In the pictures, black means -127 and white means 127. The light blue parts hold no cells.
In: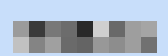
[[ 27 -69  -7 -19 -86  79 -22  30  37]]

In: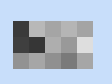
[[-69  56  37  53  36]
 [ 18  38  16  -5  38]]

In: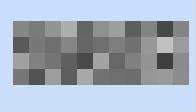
[[  6  -5  20  46 -27  15  30 -34   3 -55   4]
 [ 32   1 -11 -32 -53  35 -24   0  19 -64  11]]

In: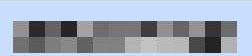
[[ 17 -84 -28 -90  35 -18 -10  -9 -65  16 -26  19 -74 -19]]

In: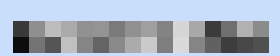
[[-70  15  61  42  17  20  -5  17  31   3  86  40 -68 -16  49  11]]

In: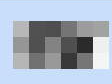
[[ 55 -46 -49 -10  28  34]
 [ 53 -14  25 -71  -9 117]]
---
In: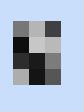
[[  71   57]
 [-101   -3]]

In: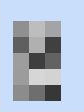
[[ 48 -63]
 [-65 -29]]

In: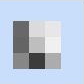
[[ 62 112]
 [-67  44]]

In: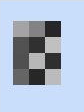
[[-79  64]
 [ 55 -80]]

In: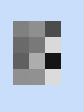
[[  -6   89]
 [  45 -106]]

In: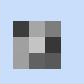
[[ 68 -72]
 [-30 -38]]

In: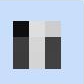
[[ 86 -62]
 [ 84 -61]]

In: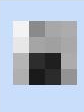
[[ 37  32]
 [-82 -96]]

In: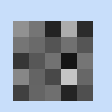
[[-21 -43]
 [-40 -13]]
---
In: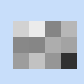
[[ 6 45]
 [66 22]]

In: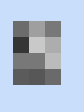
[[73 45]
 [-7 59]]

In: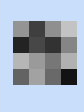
[[-56 -77]
 [ 26  -8]]

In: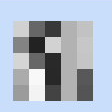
[[-93  82]
 [-24 -86]]

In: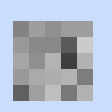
[[ 9  8]
 [15 51]]

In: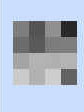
[[-37  -3]
 [ 51  48]]

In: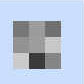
[[ 29  71]
 [-68   5]]

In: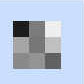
[[ -8  64]
 [ 20 -30]]

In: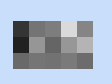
[[ 22 -26]
 [-10 -13]]
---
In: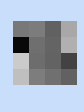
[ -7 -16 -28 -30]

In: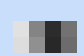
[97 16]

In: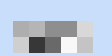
[ 46 -72]

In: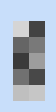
[85 -6]

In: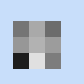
[-10  50  -2]

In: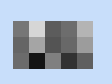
[-9 37  0]

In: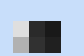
[ 95 -78]

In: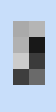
[  42 -103]

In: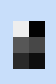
[110 -56]
